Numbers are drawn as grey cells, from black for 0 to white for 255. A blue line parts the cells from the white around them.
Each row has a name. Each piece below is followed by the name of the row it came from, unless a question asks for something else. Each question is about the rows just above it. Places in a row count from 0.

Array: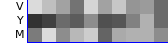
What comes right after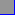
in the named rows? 155
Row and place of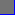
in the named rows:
V, 3
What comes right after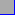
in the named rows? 177
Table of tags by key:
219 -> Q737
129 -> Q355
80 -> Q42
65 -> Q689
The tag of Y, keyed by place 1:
Q689
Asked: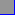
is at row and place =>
V, 7
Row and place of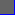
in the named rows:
M, 5

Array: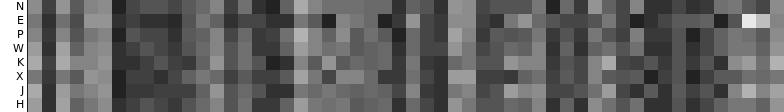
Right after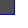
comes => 148
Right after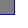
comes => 57
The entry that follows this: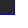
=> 84

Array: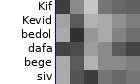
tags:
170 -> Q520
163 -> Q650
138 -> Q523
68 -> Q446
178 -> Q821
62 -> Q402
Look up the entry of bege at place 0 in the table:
Q520
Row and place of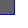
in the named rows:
Kif, 5
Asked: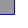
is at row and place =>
bedol, 2
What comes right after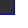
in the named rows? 151
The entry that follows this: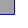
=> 90
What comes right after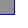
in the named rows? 126
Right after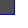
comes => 157

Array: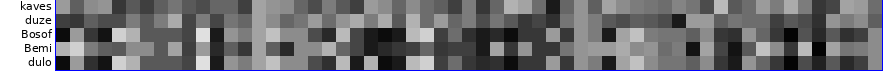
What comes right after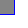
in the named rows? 117
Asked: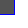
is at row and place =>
Bosof, 53
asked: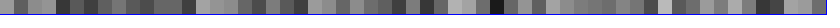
kaves
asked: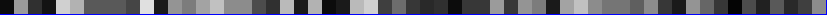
dulo
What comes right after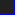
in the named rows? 89

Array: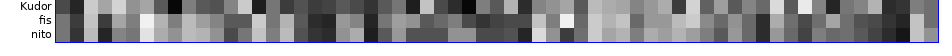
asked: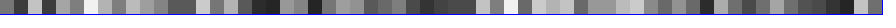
fis
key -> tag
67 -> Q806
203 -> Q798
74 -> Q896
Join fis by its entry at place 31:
Q806
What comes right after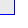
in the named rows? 132
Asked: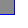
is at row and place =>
fis, 46
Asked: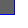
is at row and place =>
Kudor, 46

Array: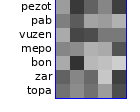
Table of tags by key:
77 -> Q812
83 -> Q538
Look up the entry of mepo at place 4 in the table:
Q538
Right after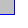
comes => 206
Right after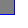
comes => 91
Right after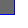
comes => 199
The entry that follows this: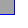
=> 156

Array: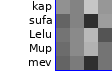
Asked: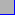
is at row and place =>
Mup, 2
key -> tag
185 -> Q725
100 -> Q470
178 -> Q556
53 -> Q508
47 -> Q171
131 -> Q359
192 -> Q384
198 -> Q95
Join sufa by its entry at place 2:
Q171
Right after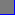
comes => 47
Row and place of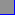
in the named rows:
kap, 0
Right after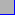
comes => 116
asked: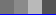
Lelu

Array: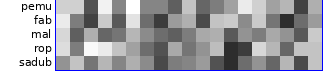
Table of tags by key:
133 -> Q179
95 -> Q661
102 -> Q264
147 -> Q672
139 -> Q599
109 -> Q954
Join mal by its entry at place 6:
Q599
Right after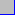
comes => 45

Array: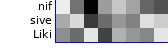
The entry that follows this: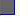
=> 82
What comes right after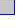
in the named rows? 163
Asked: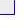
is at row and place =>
nif, 0

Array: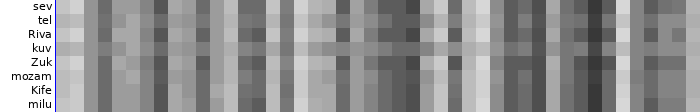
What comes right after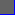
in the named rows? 156
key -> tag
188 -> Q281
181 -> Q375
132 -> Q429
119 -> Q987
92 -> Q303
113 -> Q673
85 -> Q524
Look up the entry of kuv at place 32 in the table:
Q673
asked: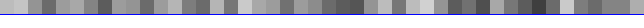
mozam
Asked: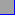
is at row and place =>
sev, 21
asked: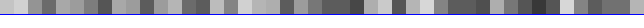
Zuk
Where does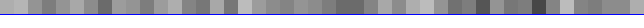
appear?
kuv

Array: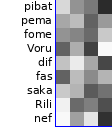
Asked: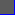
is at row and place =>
saka, 2
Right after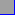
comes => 229
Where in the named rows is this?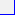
Rili, 0
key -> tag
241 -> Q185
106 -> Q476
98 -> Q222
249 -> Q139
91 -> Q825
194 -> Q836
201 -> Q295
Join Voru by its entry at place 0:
Q222

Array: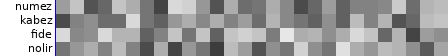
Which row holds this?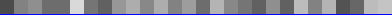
kabez
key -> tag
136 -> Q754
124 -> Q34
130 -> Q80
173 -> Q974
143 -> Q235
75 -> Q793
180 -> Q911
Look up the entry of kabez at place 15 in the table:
Q911
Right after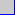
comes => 109
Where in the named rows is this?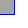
nolir, 27
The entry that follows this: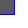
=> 165
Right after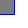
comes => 231

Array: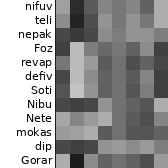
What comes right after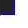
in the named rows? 78
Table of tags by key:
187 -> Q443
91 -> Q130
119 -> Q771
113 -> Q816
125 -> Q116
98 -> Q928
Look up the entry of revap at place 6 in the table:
Q928
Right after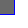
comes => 119
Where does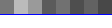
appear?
revap
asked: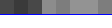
nepak
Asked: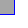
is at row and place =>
Nete, 0

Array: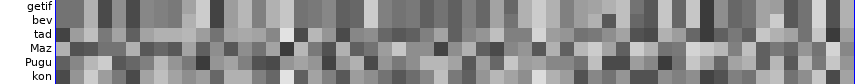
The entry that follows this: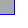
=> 163
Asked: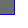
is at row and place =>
kon, 25

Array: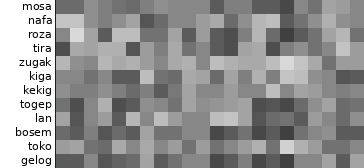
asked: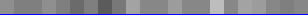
kekig
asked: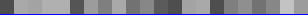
tira
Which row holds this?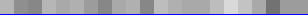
zugak
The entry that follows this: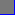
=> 163
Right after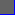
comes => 107
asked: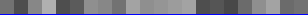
togep
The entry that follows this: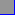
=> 156

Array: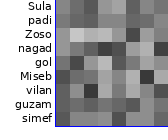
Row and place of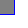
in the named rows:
Zoso, 7
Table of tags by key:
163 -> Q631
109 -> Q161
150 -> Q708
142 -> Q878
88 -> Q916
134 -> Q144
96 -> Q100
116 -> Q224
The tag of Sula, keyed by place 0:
Q144
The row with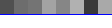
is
Miseb
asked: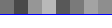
gol

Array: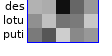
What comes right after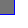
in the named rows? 122
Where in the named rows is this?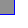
lotu, 0
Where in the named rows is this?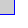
puti, 2

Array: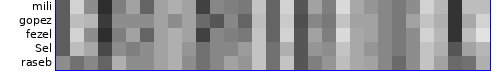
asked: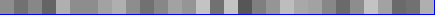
raseb
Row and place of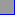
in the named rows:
Sel, 13

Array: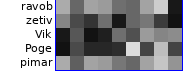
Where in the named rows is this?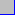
Poge, 7
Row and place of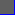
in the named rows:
pimar, 1
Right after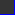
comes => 111
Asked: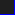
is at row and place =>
Vik, 3

